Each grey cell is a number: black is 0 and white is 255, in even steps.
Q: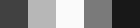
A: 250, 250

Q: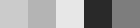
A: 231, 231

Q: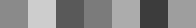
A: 123, 205

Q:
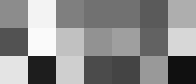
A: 146, 250

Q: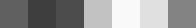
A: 194, 249

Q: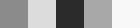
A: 43, 248

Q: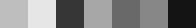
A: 167, 230
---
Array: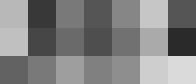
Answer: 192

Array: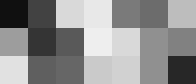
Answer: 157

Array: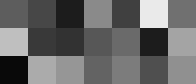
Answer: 191

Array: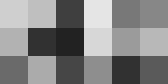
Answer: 178

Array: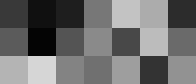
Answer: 91

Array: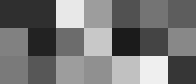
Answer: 129

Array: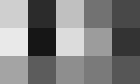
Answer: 233

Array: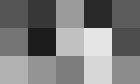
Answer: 117

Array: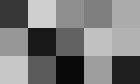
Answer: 151

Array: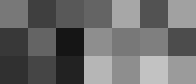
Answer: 56
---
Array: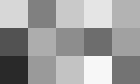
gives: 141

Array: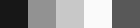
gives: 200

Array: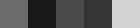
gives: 75

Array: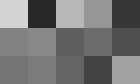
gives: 94

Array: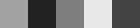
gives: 126

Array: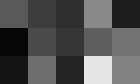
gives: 54

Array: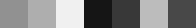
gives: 21

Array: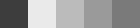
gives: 187

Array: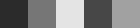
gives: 228
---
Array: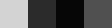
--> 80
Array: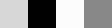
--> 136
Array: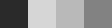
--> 130
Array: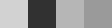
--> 154
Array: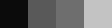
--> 195
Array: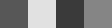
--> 133
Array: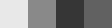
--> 97
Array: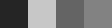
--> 130
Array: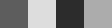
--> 172
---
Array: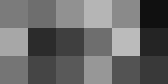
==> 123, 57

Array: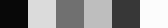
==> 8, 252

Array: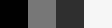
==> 1, 246

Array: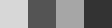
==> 215, 51

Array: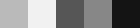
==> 186, 20

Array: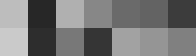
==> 189, 128

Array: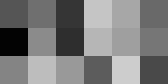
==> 85, 73
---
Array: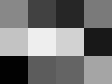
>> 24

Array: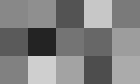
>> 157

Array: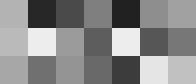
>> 119

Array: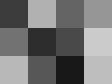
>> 203

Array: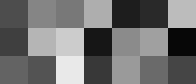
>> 7

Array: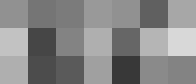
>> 216

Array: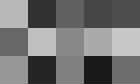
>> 199

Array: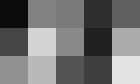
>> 172
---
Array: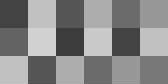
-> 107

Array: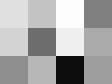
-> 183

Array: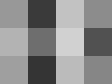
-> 52

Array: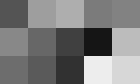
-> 49

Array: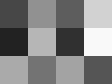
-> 115

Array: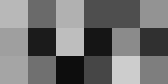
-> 70

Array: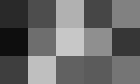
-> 97

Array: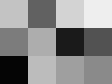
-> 188

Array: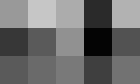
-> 121
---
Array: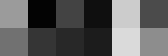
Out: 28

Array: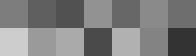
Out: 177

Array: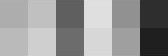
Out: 215

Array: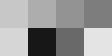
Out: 23

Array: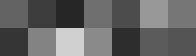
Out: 45

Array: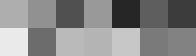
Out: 199

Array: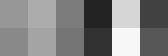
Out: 50
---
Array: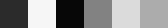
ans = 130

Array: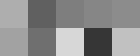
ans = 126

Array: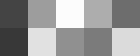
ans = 252

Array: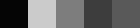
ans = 125

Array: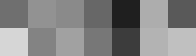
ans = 31

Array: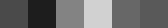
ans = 209

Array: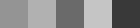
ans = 106

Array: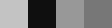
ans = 15
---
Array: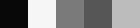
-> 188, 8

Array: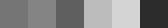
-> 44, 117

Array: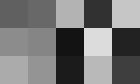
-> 198, 171

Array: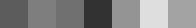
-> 163, 92

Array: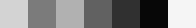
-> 245, 211

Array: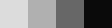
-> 10, 220

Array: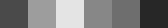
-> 39, 74
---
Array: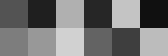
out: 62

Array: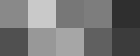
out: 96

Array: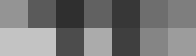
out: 133

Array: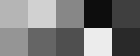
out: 236

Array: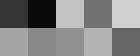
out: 179

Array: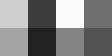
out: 132

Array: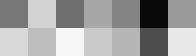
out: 77
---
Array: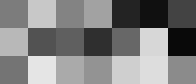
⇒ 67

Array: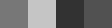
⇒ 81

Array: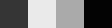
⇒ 3

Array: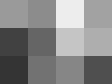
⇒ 162

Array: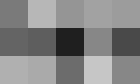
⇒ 156

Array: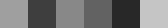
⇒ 197

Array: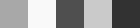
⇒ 50

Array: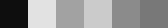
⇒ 120

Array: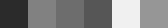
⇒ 150
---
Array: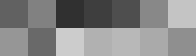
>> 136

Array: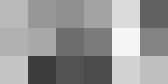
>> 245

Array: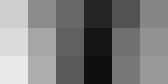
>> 112

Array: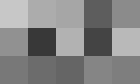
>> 68

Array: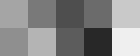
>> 107

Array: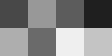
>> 92

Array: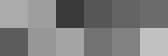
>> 100

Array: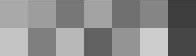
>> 133
